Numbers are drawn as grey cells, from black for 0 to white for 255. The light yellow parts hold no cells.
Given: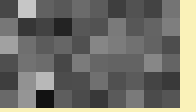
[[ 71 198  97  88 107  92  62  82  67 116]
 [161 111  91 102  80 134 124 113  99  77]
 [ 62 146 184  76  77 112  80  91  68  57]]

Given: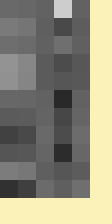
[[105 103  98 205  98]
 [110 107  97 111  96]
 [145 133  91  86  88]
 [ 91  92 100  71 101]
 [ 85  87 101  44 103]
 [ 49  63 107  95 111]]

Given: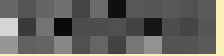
[[103  85 100 112  68 106  15  87  85  88  82  91]
 [150  97 100 135  80 101  67 118 146  83  84  90]]

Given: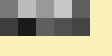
[[121 188 153 198  94]]

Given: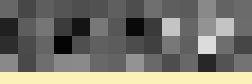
[[103  71  94  85  78  81  95  77 111  94  91 137  99 107]
 [ 45  75 101   4  79  96  92  76  64 120  96 220 110  70]]

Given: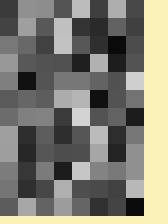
[[ 59 144 141  84 188  63 174  72]
 [120 104  65 194  87  47  10  76]
 [127  17  84 119 119  99  81 207]
 [108 128 130  59 211  83  99  28]
 [158  39  86  77  78 166  35 144]
 [117  47  71 175  78  74  65 184]]

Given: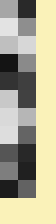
[[166  41]
 [191 215]
 [ 51  63]
 [217 182]
 [ 85  40]
 [ 28  98]]
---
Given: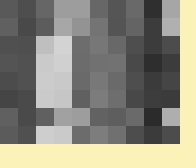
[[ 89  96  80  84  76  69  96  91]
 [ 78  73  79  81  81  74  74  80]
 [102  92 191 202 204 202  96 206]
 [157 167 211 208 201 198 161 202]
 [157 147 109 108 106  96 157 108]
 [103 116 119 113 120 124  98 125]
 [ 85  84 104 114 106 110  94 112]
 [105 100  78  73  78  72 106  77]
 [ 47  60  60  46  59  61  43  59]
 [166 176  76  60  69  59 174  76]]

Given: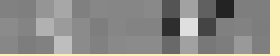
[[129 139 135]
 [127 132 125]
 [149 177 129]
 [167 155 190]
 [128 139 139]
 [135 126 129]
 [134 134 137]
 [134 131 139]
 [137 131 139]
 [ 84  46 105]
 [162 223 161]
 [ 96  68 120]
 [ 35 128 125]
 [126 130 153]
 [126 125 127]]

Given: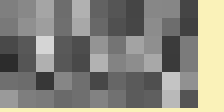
[[127 121  73  44 111 154]
 [136 144  88  85 108 126]
 [165 158 213 176  55 122]
 [109 111  89  87 134 106]
 [177 168  77  73 111 111]
 [ 98 104 148 178  71 130]
 [ 85  80 116 131 102 113]
 [ 69  70 163 141  90  91]
 [135 140 143 168  79  95]
 [134 109  59  58 196 185]
 [ 69  64 123 123 145  84]]

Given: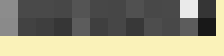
[[140 138]
 [ 73  66]
 [ 73  62]
 [ 71  54]
 [ 84  92]
 [ 71  63]
 [ 70  70]
 [ 80  56]
 [ 72  77]
 [ 73  72]
 [234  92]
 [ 53  24]]

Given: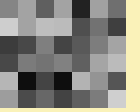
[[133 206  60  72 182 157]
 [163 163  72 123  14  75]
 [ 95 190 127 115  68 103]
 [163 187  68 129  14  67]
 [ 34  79  89  96 179  95]
 [161 114 125 165 148 124]
 [111  63 164 187  85 207]]

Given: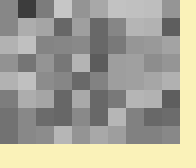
[[135 135 178 146 178 125 114 114]
 [ 60 173 192 117 192 173 136 136]
 [124 165 132 148 140 165 107 140]
 [198 103 134 119 134 103 103 182]
 [148 159 137 180 105 169 137 148]
 [168 104 104  92 130 104 104 168]
 [194 134 121 158 158 121 182 158]
 [192 181 150 160 160 181 129 129]
 [190 178 153 141 166 178 104 129]
 [149  94 163 149 177  94 108 136]]

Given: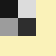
[[ 22 156]
 [220  46]]

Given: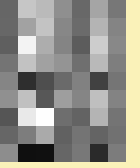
[[102 103  95 116 133 144  85 102 141]
 [198 162 243 194  46 192 233 125  15]
 [186 195 173 161  78  87 254 170  16]
 [143 135 132 148 106 158 110  97 102]
 [104 107  92 111 129 133  99 116 120]
 [165 180 205 185  65 191 180 100  42]
 [119 132 136 126 117 131 116 113 124]]
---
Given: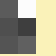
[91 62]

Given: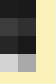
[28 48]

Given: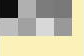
[ 14 160]

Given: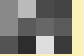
[137  91 222]

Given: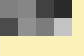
[128 144]

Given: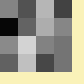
[132  99 130 116]

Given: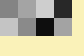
[132 138]

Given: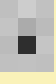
[191 171 197]

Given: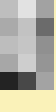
[190 194 144]
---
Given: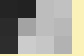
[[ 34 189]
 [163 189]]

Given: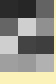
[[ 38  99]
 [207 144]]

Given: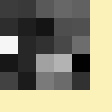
[[57 89]
 [30 20]]

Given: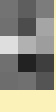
[[ 94 124]
 [ 76 165]]

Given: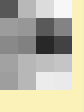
[[184 220]
 [151  89]]

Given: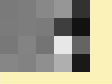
[[125 136]
 [125 123]]
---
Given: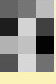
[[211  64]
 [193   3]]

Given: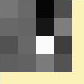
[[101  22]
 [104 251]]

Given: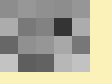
[[121 130]
 [144 150]]

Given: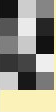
[[234  37]
 [201  18]]

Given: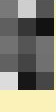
[[ 54  18]
 [ 85 114]]

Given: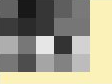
[[ 43  54]
 [119 230]]

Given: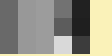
[[152 156]
 [152 156]]
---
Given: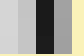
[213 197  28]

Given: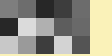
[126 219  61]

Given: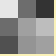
[230 160 160]

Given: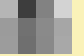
[181 113 137]

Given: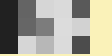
[ 33 102 183]

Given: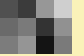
[ 80 122  20]

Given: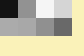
[ 19 168]

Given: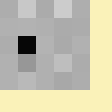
[173 178 179 190 173]

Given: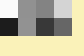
[250 146]
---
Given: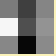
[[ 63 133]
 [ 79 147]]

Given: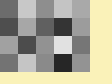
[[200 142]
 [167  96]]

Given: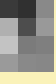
[[ 48 137]
 [ 77 153]]

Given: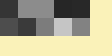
[[140 140]
 [ 58 124]]

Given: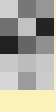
[[119 150]
 [194  36]]

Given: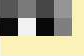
[[122  70]
 [241   8]]

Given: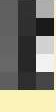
[[ 49 173]
 [ 47  25]]

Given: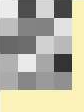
[[ 77 214]
 [132 129]]

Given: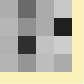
[[106 171]
 [145 171]]
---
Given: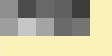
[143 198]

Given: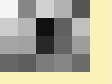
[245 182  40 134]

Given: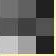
[113  64  33]

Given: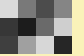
[218  28 215]

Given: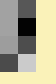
[162   3]

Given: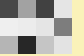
[ 72 236 197]

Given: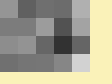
[149 124 102 134]
